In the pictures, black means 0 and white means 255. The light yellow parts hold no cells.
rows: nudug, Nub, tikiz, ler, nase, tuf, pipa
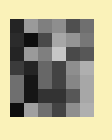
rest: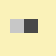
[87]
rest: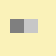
[73 87]
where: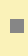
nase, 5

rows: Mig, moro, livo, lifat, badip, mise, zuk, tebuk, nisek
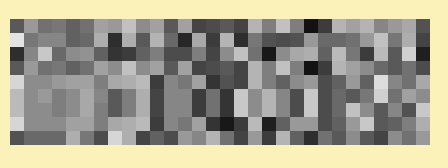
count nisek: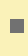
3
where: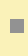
livo, 6
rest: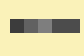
[126  68 140 193 113  24 140 168 174  97 186 119  60 186  89 208  31]
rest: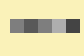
[134 134  60 113  52 200 140 180 134  76 200  76 105 193 140  89 134  82
 200]

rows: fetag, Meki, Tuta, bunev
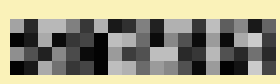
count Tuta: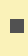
3
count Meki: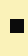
4
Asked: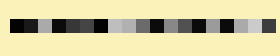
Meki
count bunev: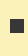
1
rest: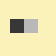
[ 81  41 113  41]

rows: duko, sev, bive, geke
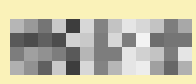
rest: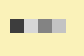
[229 215 195 125 168]
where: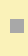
duko, 13
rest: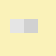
[195 125 229]
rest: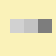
[229]
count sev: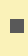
1
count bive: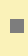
5

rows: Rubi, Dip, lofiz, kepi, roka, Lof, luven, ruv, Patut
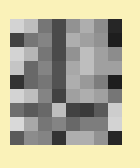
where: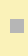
lofiz, 2
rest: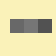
[174 153 125  30]
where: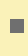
luven, 1
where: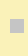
kepi, 1
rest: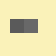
[190  66  58  90 205]
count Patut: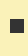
1
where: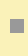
roka, 6

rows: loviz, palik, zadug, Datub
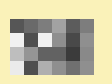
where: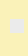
Datub, 1
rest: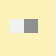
[ 73 143]
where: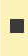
zadug, 5

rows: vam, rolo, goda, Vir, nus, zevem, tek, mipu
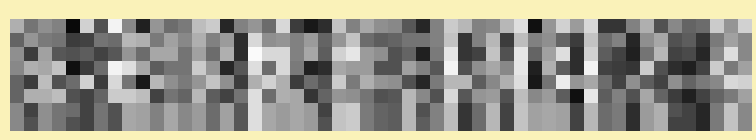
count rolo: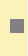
6
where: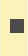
goda, 49
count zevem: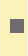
1

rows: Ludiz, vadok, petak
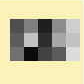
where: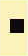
petak, 2
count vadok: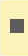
1

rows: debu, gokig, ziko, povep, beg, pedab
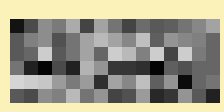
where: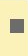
debu, 10
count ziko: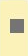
1
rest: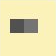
[163 185 163 135 191  95 148 135 128 102]

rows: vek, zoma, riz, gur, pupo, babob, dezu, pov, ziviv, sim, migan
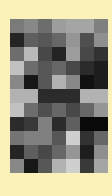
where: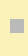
riz, 2
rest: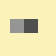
[143]
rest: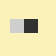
[103]
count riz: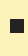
1
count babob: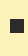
3
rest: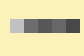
[43 29]

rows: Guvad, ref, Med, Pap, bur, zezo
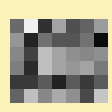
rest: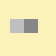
[170 143  73 197]
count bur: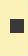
3
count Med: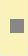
2
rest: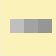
[163 121]
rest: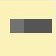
[114  11]
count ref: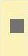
2

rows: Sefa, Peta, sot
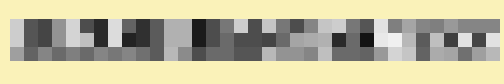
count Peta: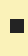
1
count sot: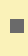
6
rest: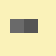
[ 85 184 147 147 133 191 106 106  99 153 212 197  99 171 165 112 159 184]
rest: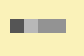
[133 191 106 106  99 153 212 197  99 171 165 112 159 184]
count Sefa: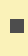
4
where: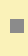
sot, 13

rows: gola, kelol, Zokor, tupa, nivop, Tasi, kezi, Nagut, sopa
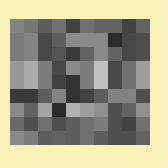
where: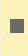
Nagut, 1
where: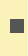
Zokor, 4
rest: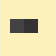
[124 192  72 112 158]
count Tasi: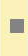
3
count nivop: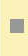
1
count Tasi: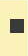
2

